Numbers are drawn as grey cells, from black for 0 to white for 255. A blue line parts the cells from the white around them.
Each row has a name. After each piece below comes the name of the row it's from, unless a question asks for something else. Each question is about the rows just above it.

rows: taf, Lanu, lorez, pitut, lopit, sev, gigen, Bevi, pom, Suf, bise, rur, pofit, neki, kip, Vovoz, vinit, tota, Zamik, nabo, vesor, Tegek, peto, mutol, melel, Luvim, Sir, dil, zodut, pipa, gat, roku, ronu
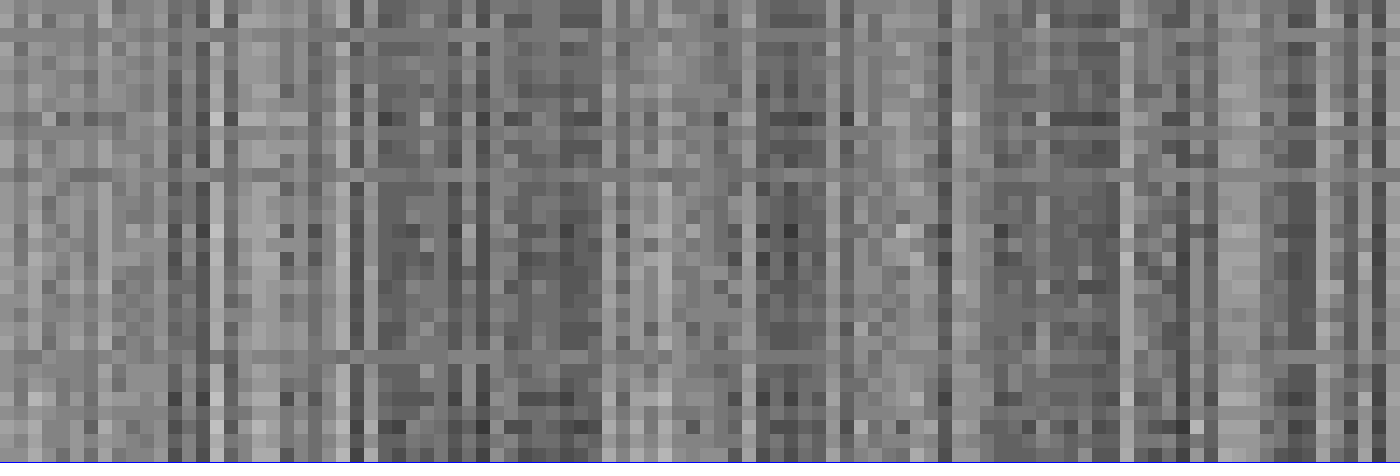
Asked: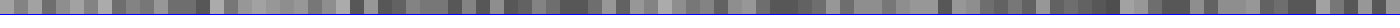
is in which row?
melel
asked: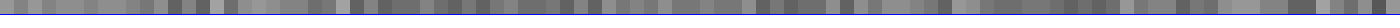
Bevi
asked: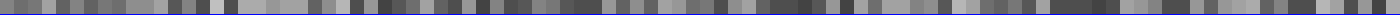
pom
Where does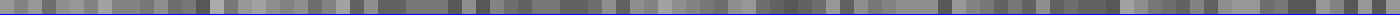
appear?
kip
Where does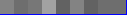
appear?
Bevi

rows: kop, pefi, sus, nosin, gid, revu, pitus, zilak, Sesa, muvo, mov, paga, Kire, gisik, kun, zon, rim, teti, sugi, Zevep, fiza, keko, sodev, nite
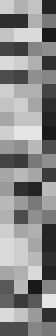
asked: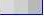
sugi
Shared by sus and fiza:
[25]
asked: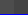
revu
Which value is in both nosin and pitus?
[68]
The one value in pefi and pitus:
[176]
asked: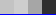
zilak
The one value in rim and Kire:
[166]

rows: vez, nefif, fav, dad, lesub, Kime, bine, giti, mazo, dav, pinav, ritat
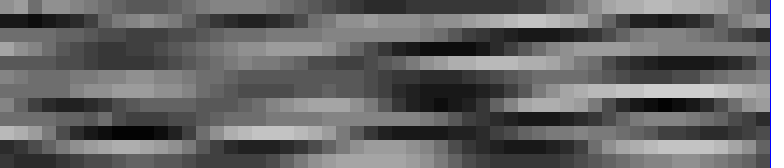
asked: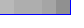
lesub
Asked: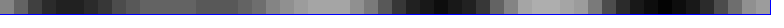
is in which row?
giti

